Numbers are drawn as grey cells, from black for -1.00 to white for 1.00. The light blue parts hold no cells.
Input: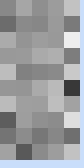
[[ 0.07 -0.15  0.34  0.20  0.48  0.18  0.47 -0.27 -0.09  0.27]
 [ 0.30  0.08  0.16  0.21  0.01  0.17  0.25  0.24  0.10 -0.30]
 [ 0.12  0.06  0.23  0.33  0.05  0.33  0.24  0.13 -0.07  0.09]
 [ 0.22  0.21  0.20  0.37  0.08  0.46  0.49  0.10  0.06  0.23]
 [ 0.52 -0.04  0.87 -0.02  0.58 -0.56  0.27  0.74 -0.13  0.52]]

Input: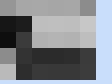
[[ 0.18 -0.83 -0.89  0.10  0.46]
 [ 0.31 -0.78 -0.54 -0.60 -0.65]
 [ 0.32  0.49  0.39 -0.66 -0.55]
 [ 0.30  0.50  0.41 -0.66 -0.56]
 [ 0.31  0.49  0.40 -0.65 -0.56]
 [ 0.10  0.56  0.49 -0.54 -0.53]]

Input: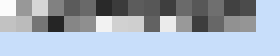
[[ 0.97  0.52]
 [ 0.19  0.47]
 [ 0.68 -0.08]
 [ 0.01 -0.71]
 [-0.29  0.05]
 [-0.18  0.12]
 [-0.68  0.90]
 [-0.54  0.64]
 [-0.28  0.62]
 [-0.32 -0.23]
 [-0.51  0.84]
 [-0.17  0.20]
 [-0.32 -0.52]
 [-0.13 -0.19]
 [-0.49  0.14]
 [-0.41  0.17]]

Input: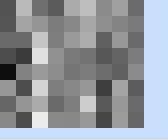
[[-0.35 -0.34 -0.18 -0.39 -0.89  0.18 -0.20  0.07]
 [ 0.46  0.28 -0.18 -0.54  0.01 -0.39  0.17 -0.41]
 [-0.13  0.16  0.55  0.75  0.21  0.65  0.35  0.84]
 [-0.29 -0.02 -0.01  0.13  0.11 -0.01 -0.17  0.08]
 [ 0.35  0.07  0.21 -0.04 -0.09  0.06 -0.01  0.07]
 [ 0.49  0.31  0.36 -0.10 -0.03  0.18  0.61  0.19]
 [ 0.09  0.12 -0.24 -0.32 -0.14 -0.51 -0.31 -0.46]
 [ 0.25  0.03  0.19 -0.22 -0.25  0.29  0.20  0.22]
 [-0.16 -0.04 -0.17 -0.03  0.09 -0.27 -0.17 -0.21]]

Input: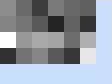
[[ 0.11  0.03  0.99 -0.61]
 [-0.18 -0.09  0.20 -0.10]
 [-0.52 -0.30  0.33  0.04]
 [-0.04 -0.71  0.28 -0.30]
 [-0.19 -0.23 -0.14 -0.57]
 [-0.24 -0.59  0.37  0.81]]

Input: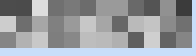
[[-0.40  0.61  0.04]
 [-0.41 -0.14  0.40]
 [ 0.73  0.30  0.57]
 [-0.12  0.00 -0.01]
 [-0.05  0.21  0.07]
 [-0.15  0.56  0.48]
 [ 0.21  0.30  0.46]
 [ 0.21 -0.19  0.38]
 [-0.18  0.46 -0.26]
 [-0.34  0.54  0.62]
 [ 0.14  0.09 -0.22]
 [-0.54 -0.12  0.04]]

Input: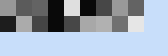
[[ 0.19 -0.77]
 [-0.29  0.34]
 [-0.22 -0.46]
 [-0.93 -0.93]
 [ 0.75 -0.44]
 [-0.93  0.32]
 [-0.44  0.39]
 [ 0.20 -0.11]
 [-0.22  0.80]]

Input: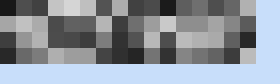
[[-0.81  0.30 -0.51 -0.69]
 [-0.39  0.51  0.17 -0.18]
 [-0.49  0.34  0.40 -0.03]
 [ 0.54 -0.41 -0.40  0.37]
 [ 0.67 -0.24 -0.43  0.23]
 [ 0.50 -0.25 -0.52  0.22]
 [-0.35  0.42 -0.02 -0.47]
 [ 0.36 -0.51 -0.61 -0.62]
 [-0.49 -0.13 -0.35 -0.71]
 [-0.41  0.23  0.44 -0.09]
 [-0.79  0.58 -0.39 -0.61]
 [-0.26  0.11  0.47  0.04]
 [-0.13  0.11  0.39 -0.10]
 [-0.39  0.29  0.33 -0.22]
 [-0.20  0.05 -0.25 -0.53]
 [ 0.39 -0.29 -0.69  0.47]]
